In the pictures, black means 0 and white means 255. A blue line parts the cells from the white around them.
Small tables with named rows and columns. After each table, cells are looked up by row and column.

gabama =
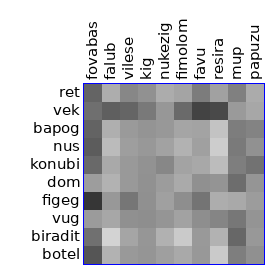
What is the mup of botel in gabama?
126
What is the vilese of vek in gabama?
101
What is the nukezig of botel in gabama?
159
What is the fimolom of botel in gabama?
169
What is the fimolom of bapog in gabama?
165
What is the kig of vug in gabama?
142

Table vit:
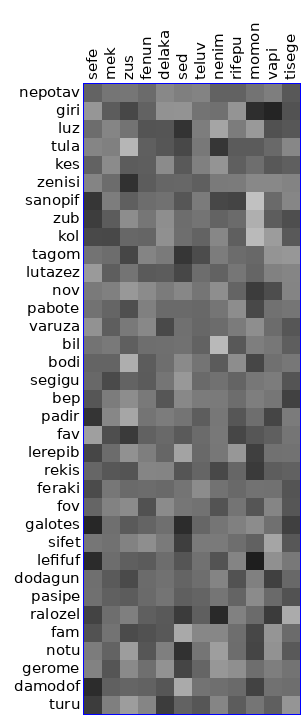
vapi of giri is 36
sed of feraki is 116
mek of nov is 128
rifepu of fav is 70
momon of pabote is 72
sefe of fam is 82
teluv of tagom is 76
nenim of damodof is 111
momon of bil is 126
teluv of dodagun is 110
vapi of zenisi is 136
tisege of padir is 123
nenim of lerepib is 119
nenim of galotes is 117
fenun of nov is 139
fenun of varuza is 136
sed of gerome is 69
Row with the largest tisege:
ralozel

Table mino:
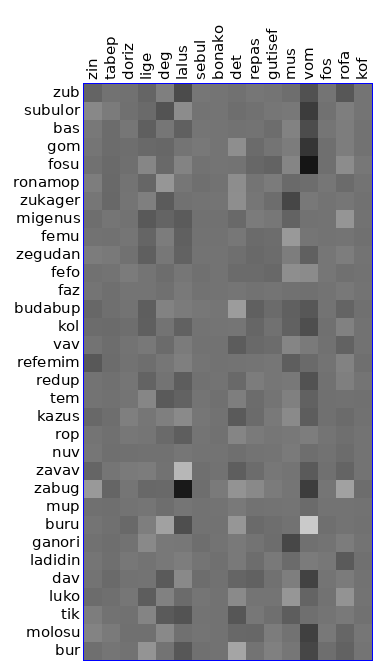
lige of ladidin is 115
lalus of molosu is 112
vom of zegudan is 96
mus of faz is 113
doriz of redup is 117
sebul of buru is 114

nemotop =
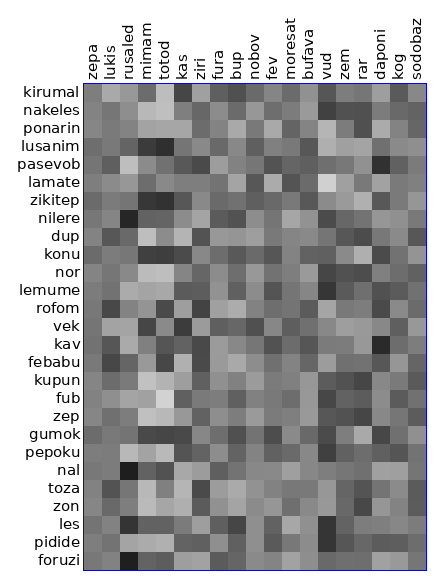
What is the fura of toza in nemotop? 156
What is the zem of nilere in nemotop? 103
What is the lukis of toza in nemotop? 83
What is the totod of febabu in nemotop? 71
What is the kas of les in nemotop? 123
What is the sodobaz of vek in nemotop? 152
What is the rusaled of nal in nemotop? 30
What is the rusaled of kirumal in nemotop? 152
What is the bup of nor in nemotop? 110
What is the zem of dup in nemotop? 87
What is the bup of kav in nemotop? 136
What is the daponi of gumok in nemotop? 71
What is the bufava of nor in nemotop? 154

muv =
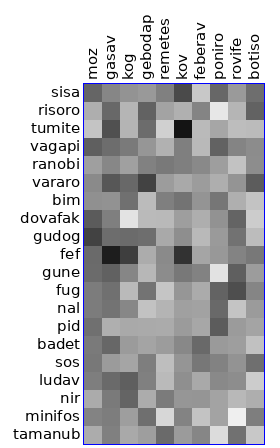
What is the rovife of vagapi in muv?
132
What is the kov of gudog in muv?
142
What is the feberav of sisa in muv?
200
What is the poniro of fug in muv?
99
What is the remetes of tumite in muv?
208
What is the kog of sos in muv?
165
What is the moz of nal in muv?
124
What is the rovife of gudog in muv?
114
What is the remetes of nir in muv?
123
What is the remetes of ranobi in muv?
121
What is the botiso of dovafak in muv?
204
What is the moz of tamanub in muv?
172
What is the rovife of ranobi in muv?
194
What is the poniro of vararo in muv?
174
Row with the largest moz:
tumite

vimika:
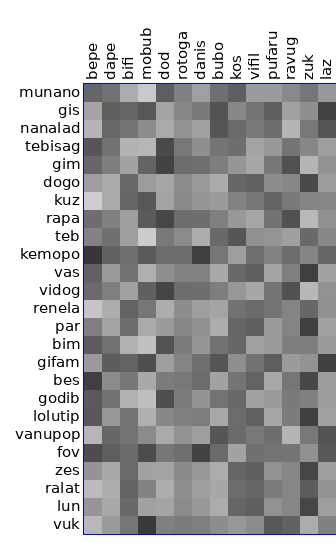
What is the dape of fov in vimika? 94
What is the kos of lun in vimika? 102
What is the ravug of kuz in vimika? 121
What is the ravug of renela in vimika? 132
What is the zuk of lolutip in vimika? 64
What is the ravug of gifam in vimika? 155
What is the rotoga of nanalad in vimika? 147
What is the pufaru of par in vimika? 155
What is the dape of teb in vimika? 112
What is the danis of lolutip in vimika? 125
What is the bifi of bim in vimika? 177
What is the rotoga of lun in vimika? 139
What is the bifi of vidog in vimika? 160
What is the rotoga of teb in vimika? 139
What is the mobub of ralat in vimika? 131
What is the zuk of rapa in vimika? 184
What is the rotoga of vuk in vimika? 124
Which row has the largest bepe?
kuz

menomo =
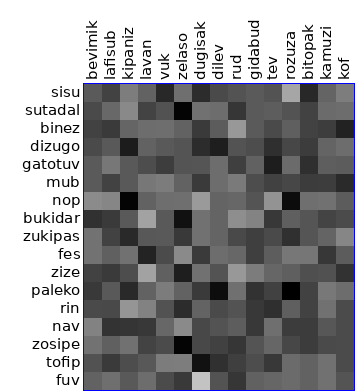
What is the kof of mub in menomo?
42
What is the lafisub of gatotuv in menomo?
119
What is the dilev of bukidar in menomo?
100
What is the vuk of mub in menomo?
124
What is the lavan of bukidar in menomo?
162
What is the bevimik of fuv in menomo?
98
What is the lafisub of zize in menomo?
58
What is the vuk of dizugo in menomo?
89
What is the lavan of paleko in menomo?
98
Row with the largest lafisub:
nop

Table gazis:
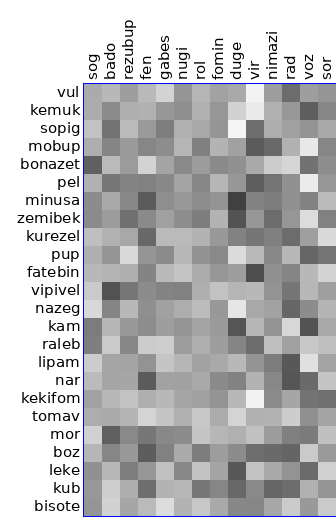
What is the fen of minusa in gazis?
91
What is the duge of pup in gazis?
219
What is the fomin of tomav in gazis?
172
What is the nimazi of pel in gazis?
116
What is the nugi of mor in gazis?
140
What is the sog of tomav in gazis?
173
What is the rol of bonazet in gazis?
156
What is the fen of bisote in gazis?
186
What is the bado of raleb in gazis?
202
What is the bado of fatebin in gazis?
180

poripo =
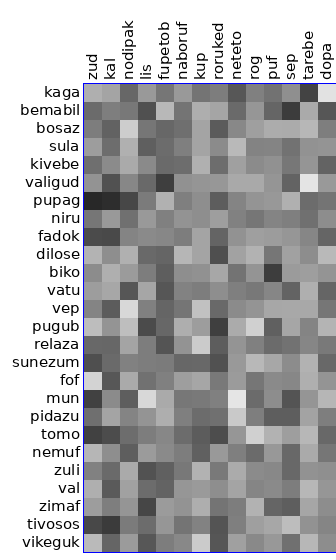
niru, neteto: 129
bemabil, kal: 126
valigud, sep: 99
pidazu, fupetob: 174
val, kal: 90
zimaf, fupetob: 155
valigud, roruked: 151
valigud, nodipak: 135
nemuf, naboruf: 125
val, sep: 125
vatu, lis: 166
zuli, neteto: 171
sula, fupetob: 108
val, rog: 133
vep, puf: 167
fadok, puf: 156
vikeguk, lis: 87
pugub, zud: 189
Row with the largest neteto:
mun

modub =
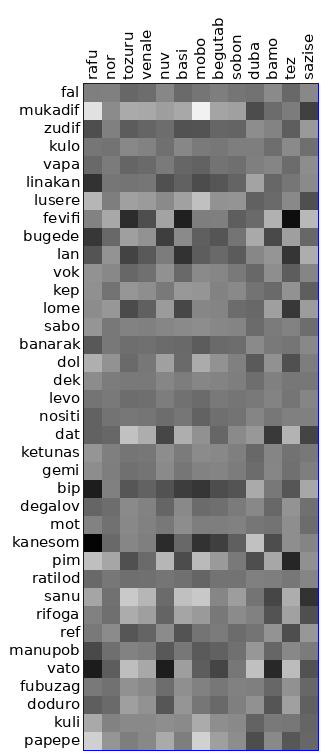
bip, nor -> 128
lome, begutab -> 132
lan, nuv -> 124
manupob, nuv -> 88
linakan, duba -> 163
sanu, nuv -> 107
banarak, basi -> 105
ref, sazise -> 151
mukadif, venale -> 168
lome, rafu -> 140
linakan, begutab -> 86
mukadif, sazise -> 64
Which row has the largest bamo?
fevifi

